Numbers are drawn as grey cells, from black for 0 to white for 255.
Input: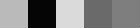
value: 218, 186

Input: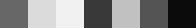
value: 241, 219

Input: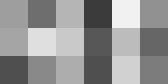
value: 241, 223

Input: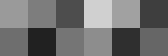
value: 208, 161

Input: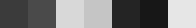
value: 230, 216

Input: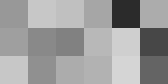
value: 213, 207

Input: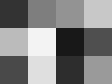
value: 243, 223

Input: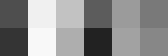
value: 248, 240
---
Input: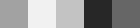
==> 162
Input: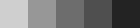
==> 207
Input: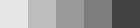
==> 230
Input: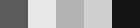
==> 90
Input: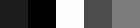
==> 28
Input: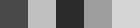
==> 72
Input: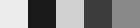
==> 235
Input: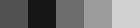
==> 80
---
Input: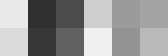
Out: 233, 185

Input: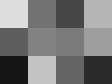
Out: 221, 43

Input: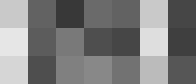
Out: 201, 86

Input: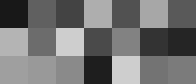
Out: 24, 123

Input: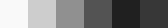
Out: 249, 55

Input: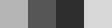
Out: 180, 215

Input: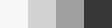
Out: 246, 55
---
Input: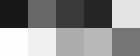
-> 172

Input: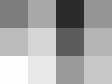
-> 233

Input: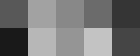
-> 149

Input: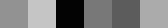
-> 120

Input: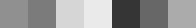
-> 53

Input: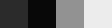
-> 8

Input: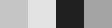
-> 227

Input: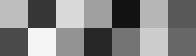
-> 116

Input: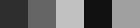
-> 193

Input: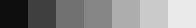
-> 174
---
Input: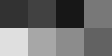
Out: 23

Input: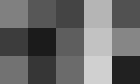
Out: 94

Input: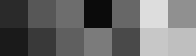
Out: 109

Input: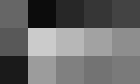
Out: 183

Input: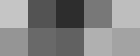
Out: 45

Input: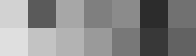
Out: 167

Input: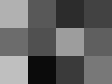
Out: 157

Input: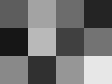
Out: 64

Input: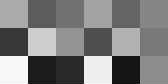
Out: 148
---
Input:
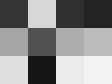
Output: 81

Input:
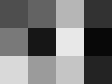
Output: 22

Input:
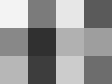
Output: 48

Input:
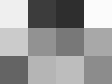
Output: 146

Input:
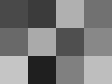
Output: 170

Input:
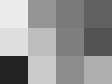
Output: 189

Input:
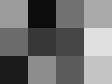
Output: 55

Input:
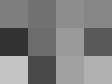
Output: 108
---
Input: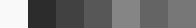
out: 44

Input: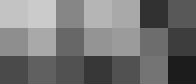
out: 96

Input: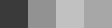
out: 146

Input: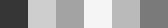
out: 206

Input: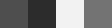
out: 44

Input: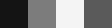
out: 124
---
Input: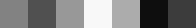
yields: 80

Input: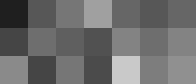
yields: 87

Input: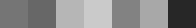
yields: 103

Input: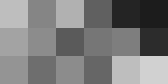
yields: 133

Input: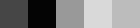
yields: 4

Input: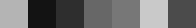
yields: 19

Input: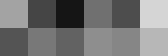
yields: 69

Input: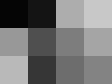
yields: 20
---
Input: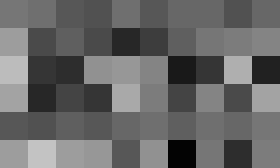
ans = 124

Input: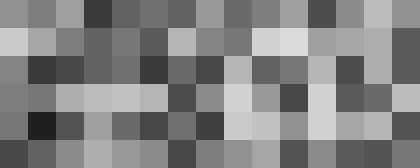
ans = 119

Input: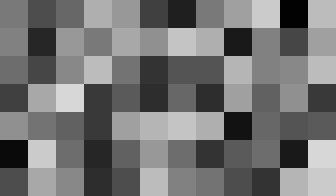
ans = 203

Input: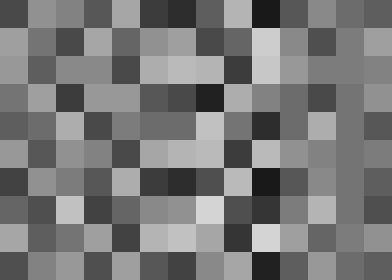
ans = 94

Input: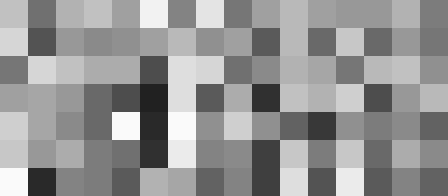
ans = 98

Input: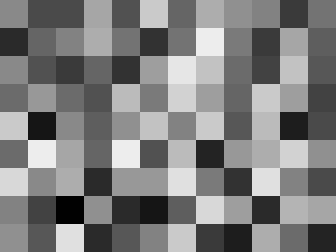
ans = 35
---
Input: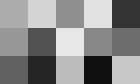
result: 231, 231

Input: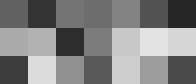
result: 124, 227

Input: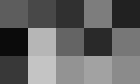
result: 100, 196

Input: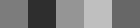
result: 149, 191

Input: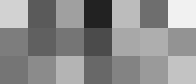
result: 75, 241

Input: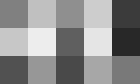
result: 95, 237
